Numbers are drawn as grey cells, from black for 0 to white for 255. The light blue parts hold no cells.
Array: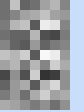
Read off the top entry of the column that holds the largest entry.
162
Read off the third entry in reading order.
100
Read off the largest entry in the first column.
194
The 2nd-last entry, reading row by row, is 112
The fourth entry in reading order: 112
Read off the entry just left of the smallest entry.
206
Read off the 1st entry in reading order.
112
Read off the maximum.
248
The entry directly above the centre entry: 153
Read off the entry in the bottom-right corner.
144
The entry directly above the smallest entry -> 133
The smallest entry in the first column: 71
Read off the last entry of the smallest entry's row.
144
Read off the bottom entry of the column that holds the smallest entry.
144
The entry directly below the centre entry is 182
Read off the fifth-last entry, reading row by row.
144
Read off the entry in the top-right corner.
133
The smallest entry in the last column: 123
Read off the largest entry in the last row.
171
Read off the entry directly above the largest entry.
100
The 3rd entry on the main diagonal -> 194
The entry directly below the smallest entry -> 182
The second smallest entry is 61
